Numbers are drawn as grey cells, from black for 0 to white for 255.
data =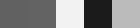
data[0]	97
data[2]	242
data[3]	27

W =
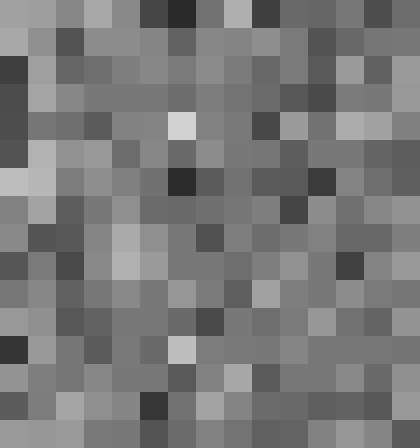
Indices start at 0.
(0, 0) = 162
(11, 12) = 114
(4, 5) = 131
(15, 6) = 107
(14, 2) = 165
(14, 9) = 107
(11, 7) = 73
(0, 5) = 70
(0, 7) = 114
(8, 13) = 104
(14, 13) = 87
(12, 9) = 120
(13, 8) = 167
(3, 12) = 123
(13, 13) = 106
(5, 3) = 152
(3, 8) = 115
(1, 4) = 140
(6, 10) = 89
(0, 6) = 42
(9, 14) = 152
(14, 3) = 143
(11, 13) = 100
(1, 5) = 133
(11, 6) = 106
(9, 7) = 120
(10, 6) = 150
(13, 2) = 117
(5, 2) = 145
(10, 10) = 126
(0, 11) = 102
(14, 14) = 152
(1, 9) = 142
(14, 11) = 94
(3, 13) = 120
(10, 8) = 94
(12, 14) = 116

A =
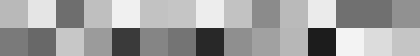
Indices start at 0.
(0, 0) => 185
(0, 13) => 112
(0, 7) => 237
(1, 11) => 28
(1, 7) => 40
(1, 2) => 199
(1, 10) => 183
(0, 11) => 235
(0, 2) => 110

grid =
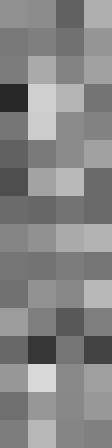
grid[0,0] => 144
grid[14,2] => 136
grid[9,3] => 117
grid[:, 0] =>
[144, 120, 124, 39, 117, 97, 78, 107, 132, 118, 113, 156, 104, 151, 111, 125]
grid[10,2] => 136
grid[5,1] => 122
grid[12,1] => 54
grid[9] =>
[118, 115, 124, 117]
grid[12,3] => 66
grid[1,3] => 149
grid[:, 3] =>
[175, 149, 161, 116, 130, 161, 106, 105, 179, 117, 184, 126, 66, 159, 152, 128]
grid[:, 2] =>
[97, 113, 131, 180, 138, 139, 185, 115, 170, 124, 136, 88, 117, 137, 136, 133]
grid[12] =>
[104, 54, 117, 66]

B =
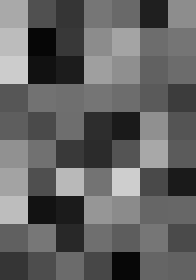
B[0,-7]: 169
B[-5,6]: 91
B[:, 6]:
[141, 117, 108, 60, 84, 91, 26, 103, 74, 98]
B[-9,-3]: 164
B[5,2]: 57
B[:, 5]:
[31, 109, 97, 90, 144, 168, 73, 102, 118, 101]
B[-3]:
[189, 18, 27, 150, 139, 102, 103]
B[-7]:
[86, 114, 111, 117, 109, 90, 60]
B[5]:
[145, 113, 57, 43, 84, 168, 91]
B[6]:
[163, 79, 185, 115, 206, 73, 26]
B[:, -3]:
[105, 164, 143, 109, 26, 84, 206, 139, 93, 7]
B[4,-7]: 94
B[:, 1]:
[80, 6, 17, 114, 74, 113, 79, 18, 119, 77]

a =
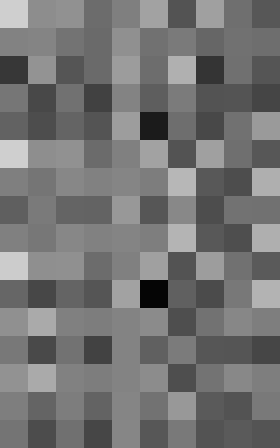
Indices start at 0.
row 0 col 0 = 207
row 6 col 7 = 88
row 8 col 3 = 129
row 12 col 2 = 114
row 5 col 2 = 145
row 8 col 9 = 175
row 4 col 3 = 84
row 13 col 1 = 170
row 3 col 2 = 113
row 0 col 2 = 145
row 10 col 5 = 5
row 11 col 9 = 126
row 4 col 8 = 113
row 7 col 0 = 95
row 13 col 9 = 126
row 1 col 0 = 130
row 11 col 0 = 144
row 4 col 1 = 77
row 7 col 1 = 122
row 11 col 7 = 114
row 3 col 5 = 94
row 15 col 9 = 84
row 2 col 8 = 112
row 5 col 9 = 87
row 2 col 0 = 55
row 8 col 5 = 126
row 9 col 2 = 144
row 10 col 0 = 102
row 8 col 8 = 78
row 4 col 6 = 110
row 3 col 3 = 65
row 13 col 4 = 131
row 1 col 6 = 122
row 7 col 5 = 86
